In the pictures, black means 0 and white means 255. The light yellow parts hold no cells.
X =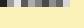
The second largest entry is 215
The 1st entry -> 34
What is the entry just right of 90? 172

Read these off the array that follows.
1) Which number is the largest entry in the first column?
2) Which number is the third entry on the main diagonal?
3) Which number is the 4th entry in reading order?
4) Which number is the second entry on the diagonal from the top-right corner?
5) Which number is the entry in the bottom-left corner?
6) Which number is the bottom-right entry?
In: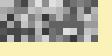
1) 195
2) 166
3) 70
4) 86
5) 70
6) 98

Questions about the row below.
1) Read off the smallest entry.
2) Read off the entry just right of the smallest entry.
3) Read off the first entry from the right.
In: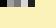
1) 5
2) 158
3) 33

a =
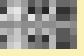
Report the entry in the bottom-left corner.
128
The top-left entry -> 104
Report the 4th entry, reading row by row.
154
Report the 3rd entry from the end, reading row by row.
61
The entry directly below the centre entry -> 140
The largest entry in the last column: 140
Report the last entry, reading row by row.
104
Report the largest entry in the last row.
215
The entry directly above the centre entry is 128
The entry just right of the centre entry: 140
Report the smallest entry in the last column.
89
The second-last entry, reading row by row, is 61
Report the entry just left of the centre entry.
140
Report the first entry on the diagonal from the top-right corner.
116
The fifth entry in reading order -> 89
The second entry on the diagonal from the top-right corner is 49
